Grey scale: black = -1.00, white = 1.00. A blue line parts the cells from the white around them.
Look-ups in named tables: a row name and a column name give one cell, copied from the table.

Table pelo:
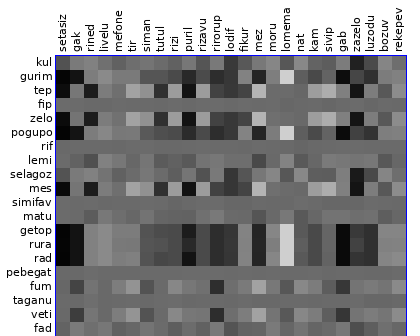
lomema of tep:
-0.16
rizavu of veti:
-0.08
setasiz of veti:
-0.18
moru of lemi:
-0.18
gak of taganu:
-0.18
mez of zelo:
0.41
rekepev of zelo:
0.10
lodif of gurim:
-0.57
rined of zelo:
-0.78
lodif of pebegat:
-0.17
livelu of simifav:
-0.18

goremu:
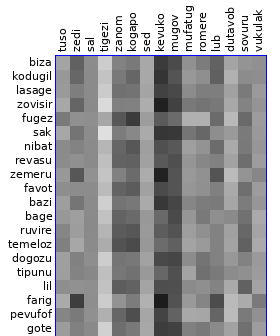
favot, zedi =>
0.10
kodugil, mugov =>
-0.34
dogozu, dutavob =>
0.19
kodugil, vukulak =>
0.11
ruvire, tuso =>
0.05
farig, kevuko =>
-0.78
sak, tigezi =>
0.75
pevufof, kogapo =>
-0.39
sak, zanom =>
-0.03
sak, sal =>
0.10
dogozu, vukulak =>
0.21
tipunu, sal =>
0.07
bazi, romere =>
-0.03
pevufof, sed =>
0.30

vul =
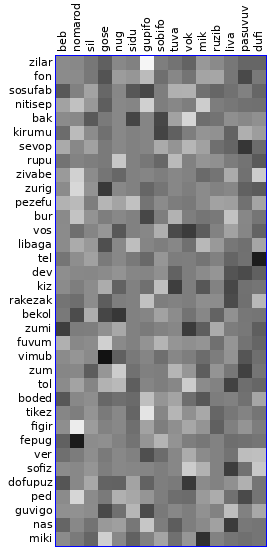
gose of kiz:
0.35
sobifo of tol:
-0.01
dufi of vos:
-0.22
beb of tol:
0.09
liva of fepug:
-0.14
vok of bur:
-0.01
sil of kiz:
0.10

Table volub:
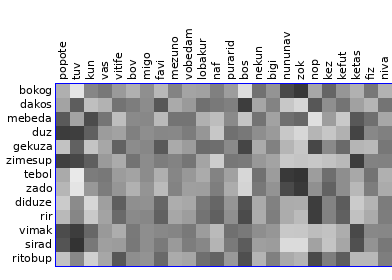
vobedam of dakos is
0.21
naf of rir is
-0.25
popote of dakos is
0.28
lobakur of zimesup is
0.29
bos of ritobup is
-0.38
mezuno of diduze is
0.36
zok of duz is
0.69
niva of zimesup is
0.01
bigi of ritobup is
0.00
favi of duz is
0.06
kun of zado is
0.19

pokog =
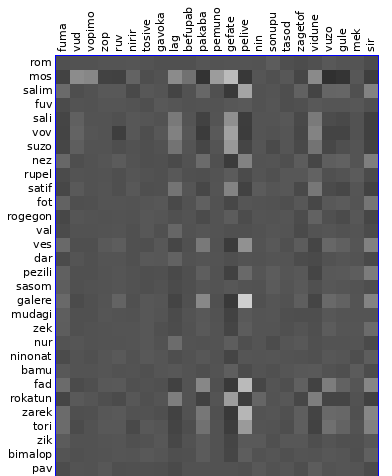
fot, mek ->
-0.34
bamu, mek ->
-0.29
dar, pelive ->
-0.35
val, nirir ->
-0.37
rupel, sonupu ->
-0.37
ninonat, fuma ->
-0.41
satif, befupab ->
-0.33
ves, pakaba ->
-0.05
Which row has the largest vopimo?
mos

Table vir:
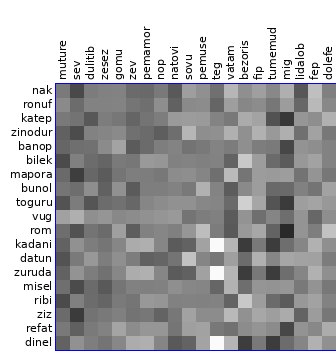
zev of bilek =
-0.07
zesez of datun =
-0.02
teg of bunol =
0.03
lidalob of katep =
0.18
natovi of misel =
0.12
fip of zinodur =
0.39
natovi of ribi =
0.01
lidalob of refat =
0.15
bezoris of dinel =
-0.52
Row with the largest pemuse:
rom

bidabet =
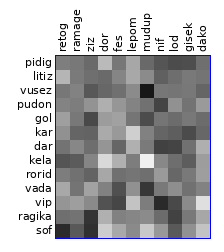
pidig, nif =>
-0.33
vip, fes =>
-0.45
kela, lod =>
-0.14
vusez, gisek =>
-0.06
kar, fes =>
0.20
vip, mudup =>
-0.02
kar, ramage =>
-0.21
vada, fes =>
-0.37
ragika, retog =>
-0.13
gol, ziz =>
-0.43
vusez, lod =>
-0.08
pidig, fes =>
-0.07
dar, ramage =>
0.06
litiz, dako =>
-0.09
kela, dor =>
0.70
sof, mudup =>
0.57

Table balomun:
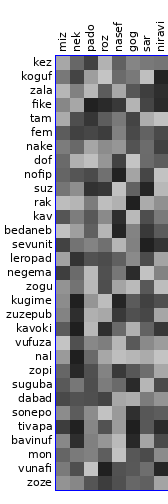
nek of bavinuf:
-0.64
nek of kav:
-0.02
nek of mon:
-0.04
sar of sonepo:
-0.32
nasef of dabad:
0.31
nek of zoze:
0.06
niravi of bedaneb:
-0.29
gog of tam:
-0.47
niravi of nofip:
0.52
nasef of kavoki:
-0.17
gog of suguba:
-0.67
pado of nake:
0.30
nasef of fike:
-0.55
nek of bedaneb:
0.25

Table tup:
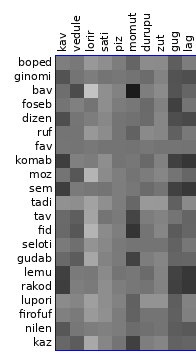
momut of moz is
-0.09
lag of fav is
-0.10
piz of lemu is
-0.09
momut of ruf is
-0.23
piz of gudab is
-0.04
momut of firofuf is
-0.23
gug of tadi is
-0.25
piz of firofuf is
-0.03
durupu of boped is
0.10
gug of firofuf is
-0.25
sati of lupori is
0.11
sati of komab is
0.11
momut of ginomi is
-0.10
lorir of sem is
-0.07
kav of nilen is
-0.32
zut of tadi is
0.19
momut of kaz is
-0.50
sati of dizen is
0.07

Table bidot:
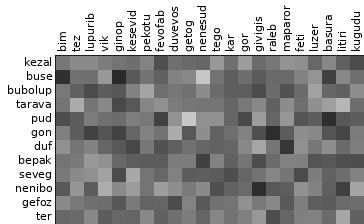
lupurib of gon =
-0.48
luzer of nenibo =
0.02
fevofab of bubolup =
-0.13
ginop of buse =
-0.67
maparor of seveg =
-0.08
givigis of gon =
-0.38
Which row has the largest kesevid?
seveg

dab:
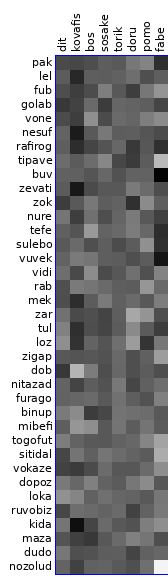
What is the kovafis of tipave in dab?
-0.29
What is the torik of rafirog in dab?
-0.19
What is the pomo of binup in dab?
-0.15
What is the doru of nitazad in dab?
-0.45
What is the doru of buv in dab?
-0.23
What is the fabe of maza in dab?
-0.38
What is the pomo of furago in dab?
-0.36
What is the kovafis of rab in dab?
-0.04
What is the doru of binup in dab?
-0.13
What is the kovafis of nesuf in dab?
-0.79
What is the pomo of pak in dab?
0.03

